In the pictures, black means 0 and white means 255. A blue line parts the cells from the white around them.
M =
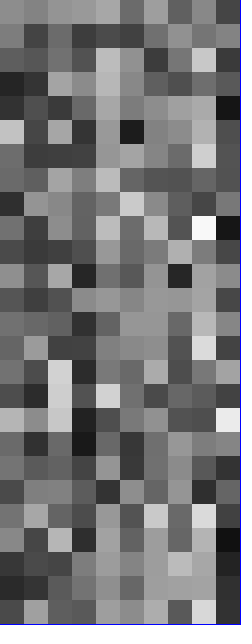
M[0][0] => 141
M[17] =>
[181, 140, 199, 34, 78, 121, 145, 82, 78, 235]
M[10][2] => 64
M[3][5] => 136
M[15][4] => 121
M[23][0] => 55
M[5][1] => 70
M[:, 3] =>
[153, 61, 82, 139, 105, 52, 65, 126, 99, 98, 79, 38, 139, 49, 66, 44, 82, 34, 25, 68, 92, 76, 46, 125, 115, 89]
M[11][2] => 167
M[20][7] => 149
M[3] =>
[37, 52, 164, 139, 183, 136, 95, 79, 110, 89]
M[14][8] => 219
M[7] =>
[106, 95, 164, 126, 187, 101, 84, 82, 101, 82]
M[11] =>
[143, 86, 167, 38, 112, 88, 148, 38, 162, 139]
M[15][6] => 171
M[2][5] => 145
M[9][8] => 248
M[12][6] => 152
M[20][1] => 127
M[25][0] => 74
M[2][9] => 58
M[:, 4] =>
[167, 75, 188, 183, 167, 153, 150, 187, 121, 188, 152, 112, 151, 99, 128, 121, 210, 78, 104, 149, 51, 152, 162, 156, 143, 158]
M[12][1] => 63
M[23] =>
[55, 74, 69, 125, 156, 132, 157, 187, 167, 35]
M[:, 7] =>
[96, 145, 118, 79, 160, 140, 107, 82, 94, 83, 176, 38, 150, 104, 82, 77, 103, 82, 151, 139, 149, 105, 102, 187, 161, 89]
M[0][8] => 136
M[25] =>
[74, 160, 94, 89, 158, 140, 173, 89, 216, 50]
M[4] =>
[50, 79, 58, 105, 167, 124, 141, 160, 170, 21]
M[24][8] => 163
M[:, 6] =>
[158, 112, 60, 95, 141, 130, 133, 84, 138, 184, 123, 148, 152, 150, 142, 171, 74, 145, 111, 112, 101, 201, 157, 157, 158, 173]
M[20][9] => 101

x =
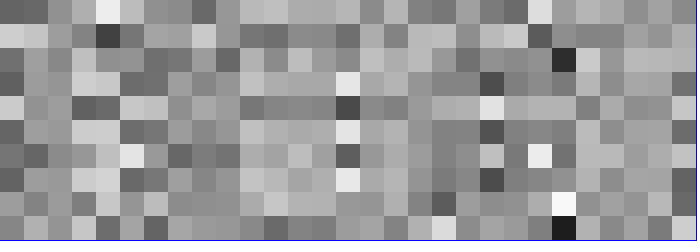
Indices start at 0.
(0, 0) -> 100
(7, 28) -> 99
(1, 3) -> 131
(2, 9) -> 104
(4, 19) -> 177
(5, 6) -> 118
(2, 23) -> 45
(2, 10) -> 178
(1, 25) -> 133
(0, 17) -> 129
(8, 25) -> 161
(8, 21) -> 145
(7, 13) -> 175
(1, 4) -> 65
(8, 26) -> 148
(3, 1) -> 156
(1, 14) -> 111
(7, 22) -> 134
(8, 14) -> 152
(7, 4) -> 211
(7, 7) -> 159
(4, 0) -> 203
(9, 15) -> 164
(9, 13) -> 125
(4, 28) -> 198
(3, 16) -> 180
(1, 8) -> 201
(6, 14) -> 94
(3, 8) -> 134
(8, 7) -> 140
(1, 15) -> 173
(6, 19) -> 142
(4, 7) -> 143
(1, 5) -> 118
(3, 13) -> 168
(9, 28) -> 206
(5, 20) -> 82
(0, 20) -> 123

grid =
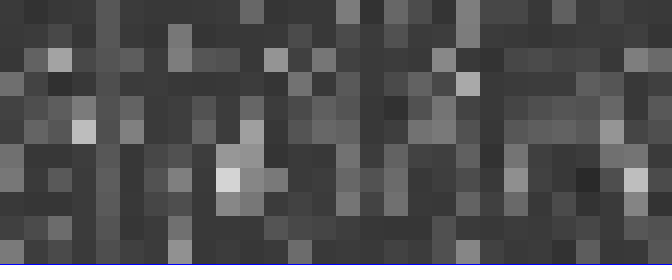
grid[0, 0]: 58
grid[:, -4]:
[59, 60, 71, 94, 82, 89, 60, 41, 51, 71, 93]
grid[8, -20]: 57
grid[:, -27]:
[50, 59, 98, 67, 78, 100, 55, 58, 54, 75, 61]
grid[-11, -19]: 59
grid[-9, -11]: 57
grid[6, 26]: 116
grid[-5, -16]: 58
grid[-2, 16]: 54
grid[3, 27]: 64
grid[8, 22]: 56
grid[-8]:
[111, 67, 48, 56, 78, 59, 60, 56, 55, 56, 60, 53, 114, 57, 89, 58, 74, 98, 72, 169, 57, 59, 60, 60, 94, 85, 56, 64]
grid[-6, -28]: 63
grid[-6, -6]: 94
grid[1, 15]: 59
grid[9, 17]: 54
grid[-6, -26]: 86
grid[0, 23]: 96
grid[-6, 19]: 81
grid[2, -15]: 118
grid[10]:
[122, 61, 74, 58, 78, 64, 59, 145, 56, 60, 55, 58, 108, 57, 59, 57, 66, 60, 80, 134, 65, 57, 59, 50, 93, 56, 57, 86]
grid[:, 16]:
[103, 81, 60, 74, 49, 62, 98, 107, 112, 54, 66]
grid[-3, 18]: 56
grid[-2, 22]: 58
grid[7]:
[119, 58, 89, 59, 93, 55, 82, 127, 58, 212, 134, 121, 58, 61, 103, 82, 107, 56, 62, 76, 57, 143, 65, 56, 41, 78, 190, 75]
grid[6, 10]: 146
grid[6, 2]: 55
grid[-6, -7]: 87
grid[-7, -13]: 56
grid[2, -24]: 84
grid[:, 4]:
[87, 87, 84, 78, 81, 79, 87, 93, 90, 84, 78]
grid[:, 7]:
[56, 119, 125, 56, 62, 62, 81, 127, 78, 112, 145]

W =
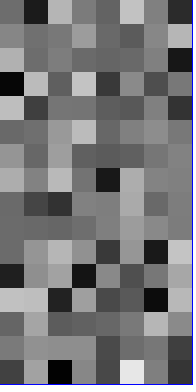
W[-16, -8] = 109
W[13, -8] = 101
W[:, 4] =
[99, 105, 101, 57, 93, 103, 91, 24, 126, 127, 57, 137, 73, 103, 74, 72]
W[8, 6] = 105
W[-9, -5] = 115
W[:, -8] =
[109, 134, 177, 6, 190, 105, 149, 173, 106, 107, 107, 31, 193, 101, 122, 65]
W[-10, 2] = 158
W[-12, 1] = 63
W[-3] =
[101, 165, 92, 97, 103, 121, 182, 138]
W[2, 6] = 128
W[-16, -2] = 128
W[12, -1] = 184
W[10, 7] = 196
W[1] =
[134, 112, 120, 156, 105, 91, 135, 182]
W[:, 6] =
[128, 135, 128, 78, 128, 141, 118, 131, 105, 137, 25, 119, 12, 182, 119, 127]
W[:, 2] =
[181, 120, 125, 95, 117, 153, 158, 185, 50, 102, 182, 162, 34, 92, 142, 2]
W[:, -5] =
[123, 156, 106, 195, 116, 187, 96, 115, 129, 110, 145, 20, 159, 97, 142, 135]
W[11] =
[31, 143, 162, 20, 137, 79, 119, 167]
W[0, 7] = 43
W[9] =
[107, 105, 102, 110, 127, 156, 137, 124]
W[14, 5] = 109
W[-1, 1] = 162
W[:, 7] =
[43, 182, 23, 120, 51, 120, 130, 128, 125, 124, 196, 167, 184, 138, 63, 53]
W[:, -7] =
[27, 112, 109, 187, 63, 111, 103, 130, 69, 105, 149, 143, 190, 165, 145, 162]
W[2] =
[177, 109, 125, 106, 101, 105, 128, 23]

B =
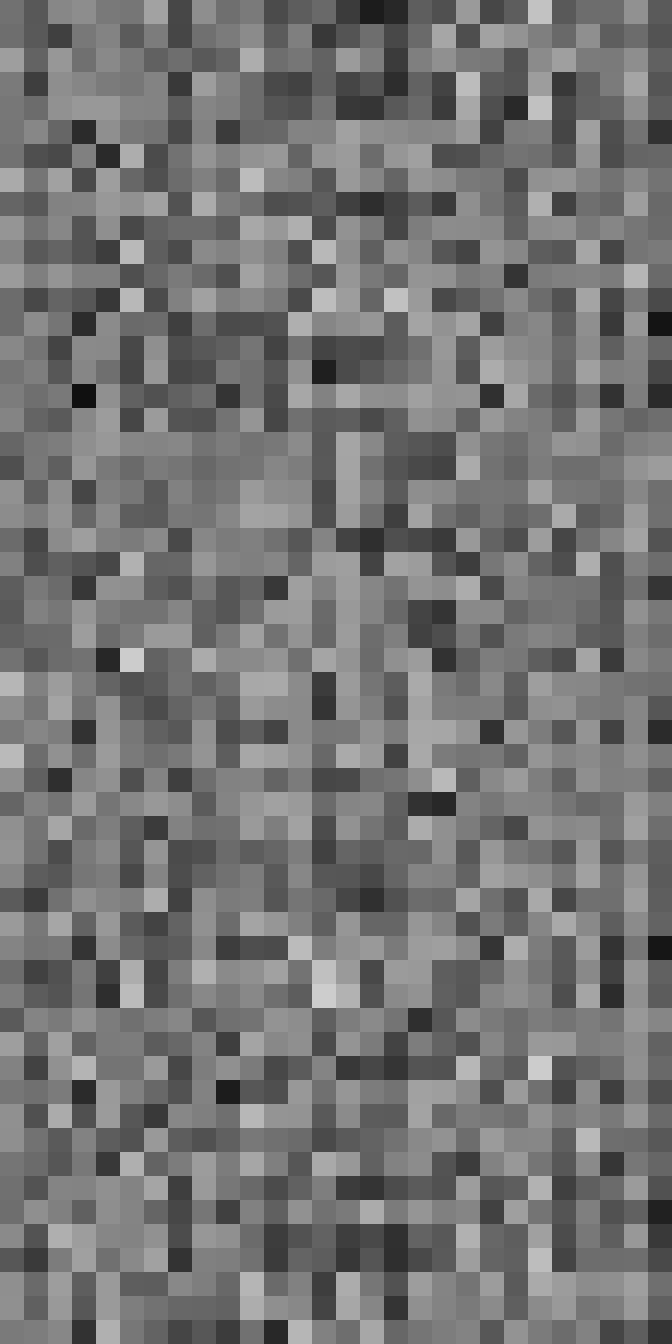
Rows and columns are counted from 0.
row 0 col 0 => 113
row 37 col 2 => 113
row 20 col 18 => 137
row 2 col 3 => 112
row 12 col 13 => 189
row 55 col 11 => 40
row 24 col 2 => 107
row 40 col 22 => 118
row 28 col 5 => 81
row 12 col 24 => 164
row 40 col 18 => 94
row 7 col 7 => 108
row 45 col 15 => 124
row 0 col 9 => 111
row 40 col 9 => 138
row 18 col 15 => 136
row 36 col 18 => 129
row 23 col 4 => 71
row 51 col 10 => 107
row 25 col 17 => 68
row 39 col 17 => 156
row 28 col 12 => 139
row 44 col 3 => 180
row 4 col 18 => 59
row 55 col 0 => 122
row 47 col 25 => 110
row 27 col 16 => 144
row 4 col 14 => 56
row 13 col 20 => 64
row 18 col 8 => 115
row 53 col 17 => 157
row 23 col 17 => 156
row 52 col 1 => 58
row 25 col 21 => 100
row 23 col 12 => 101
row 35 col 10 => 93
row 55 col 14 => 110
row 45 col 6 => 104
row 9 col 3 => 84
